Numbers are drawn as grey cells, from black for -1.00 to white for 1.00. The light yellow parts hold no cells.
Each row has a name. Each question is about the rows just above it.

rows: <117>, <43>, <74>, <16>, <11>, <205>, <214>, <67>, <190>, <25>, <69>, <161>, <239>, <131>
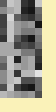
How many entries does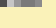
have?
6
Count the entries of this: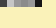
6
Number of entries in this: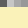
4
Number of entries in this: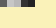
5
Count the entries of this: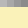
4
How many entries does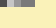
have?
5

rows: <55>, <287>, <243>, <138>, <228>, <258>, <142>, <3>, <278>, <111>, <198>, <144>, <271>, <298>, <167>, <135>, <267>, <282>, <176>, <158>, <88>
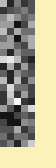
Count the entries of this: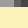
4
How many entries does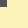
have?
1

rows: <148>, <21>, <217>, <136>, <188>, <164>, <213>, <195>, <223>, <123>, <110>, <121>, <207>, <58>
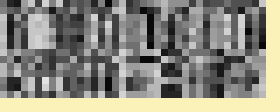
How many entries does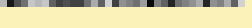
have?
35
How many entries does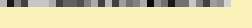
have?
33
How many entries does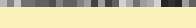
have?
28
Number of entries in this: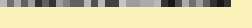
33
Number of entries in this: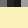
4

